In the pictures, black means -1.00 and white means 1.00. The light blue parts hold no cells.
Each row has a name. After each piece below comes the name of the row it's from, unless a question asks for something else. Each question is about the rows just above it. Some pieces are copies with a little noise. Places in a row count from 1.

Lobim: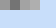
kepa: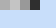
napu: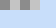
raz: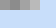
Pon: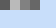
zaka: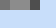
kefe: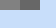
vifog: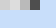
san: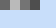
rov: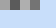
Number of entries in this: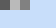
3
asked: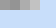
raz
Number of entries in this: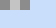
3
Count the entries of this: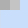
2

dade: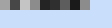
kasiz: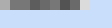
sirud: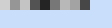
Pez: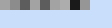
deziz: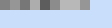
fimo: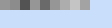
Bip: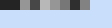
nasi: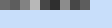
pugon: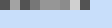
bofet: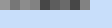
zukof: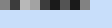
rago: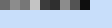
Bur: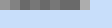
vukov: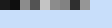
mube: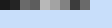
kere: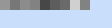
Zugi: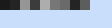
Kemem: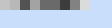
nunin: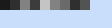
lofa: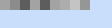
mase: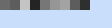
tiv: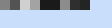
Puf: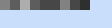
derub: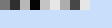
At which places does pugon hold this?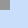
5 6
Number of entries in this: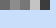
5

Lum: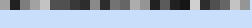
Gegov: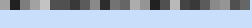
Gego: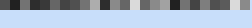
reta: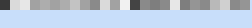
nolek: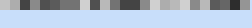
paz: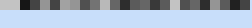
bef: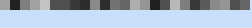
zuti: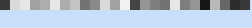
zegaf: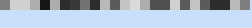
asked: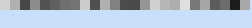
nolek
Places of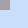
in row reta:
4 6 9 12
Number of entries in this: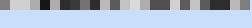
25

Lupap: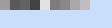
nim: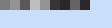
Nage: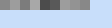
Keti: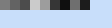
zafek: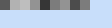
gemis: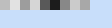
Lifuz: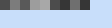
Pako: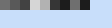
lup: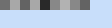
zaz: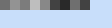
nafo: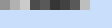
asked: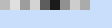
gemis
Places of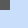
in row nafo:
5 8
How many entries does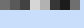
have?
8

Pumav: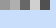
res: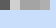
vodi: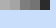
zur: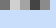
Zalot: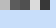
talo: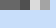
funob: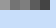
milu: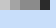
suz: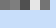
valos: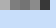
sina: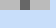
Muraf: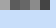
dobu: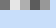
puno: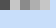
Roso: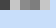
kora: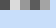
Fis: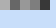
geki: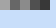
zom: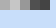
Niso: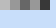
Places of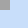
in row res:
3 4
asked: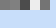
suz
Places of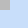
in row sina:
1 2 4 5
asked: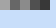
geki
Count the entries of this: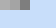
3

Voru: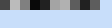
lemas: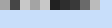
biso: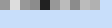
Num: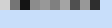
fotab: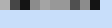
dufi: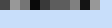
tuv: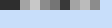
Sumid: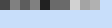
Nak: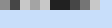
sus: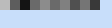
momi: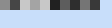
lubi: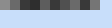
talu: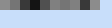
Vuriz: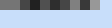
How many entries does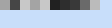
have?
10
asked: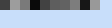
dufi
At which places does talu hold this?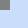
6 8
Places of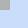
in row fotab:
1
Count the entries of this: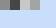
4
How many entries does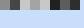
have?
8

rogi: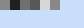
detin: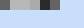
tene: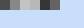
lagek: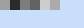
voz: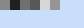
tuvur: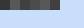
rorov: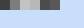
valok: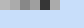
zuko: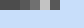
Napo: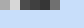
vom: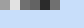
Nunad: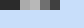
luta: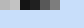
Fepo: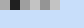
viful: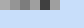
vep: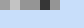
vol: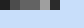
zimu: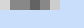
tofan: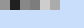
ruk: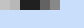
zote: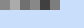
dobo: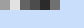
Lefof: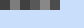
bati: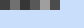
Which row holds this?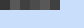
tuvur
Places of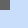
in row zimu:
4
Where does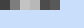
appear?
rorov

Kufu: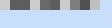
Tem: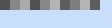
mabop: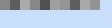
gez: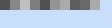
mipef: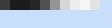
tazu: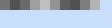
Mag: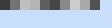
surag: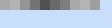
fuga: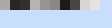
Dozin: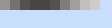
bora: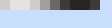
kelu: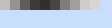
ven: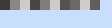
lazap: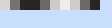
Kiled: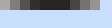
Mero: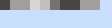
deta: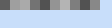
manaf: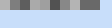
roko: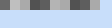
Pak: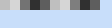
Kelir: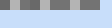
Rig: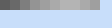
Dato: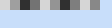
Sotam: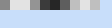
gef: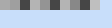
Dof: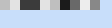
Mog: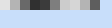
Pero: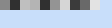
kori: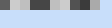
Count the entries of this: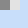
2
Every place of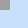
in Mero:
2 3 9 10

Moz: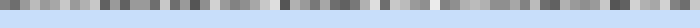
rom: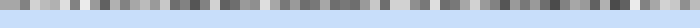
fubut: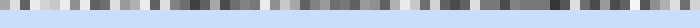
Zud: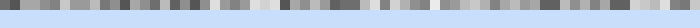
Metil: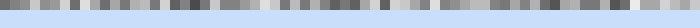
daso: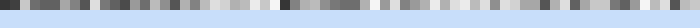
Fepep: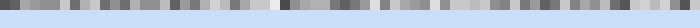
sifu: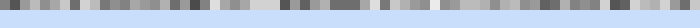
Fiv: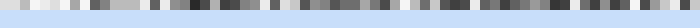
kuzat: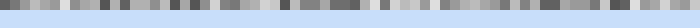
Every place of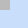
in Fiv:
3 12 13 14 42
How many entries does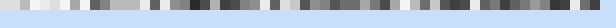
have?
60
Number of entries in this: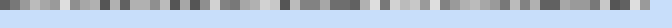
65
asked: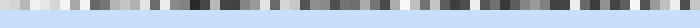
Fiv
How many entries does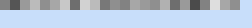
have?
24
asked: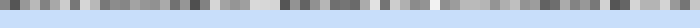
sifu

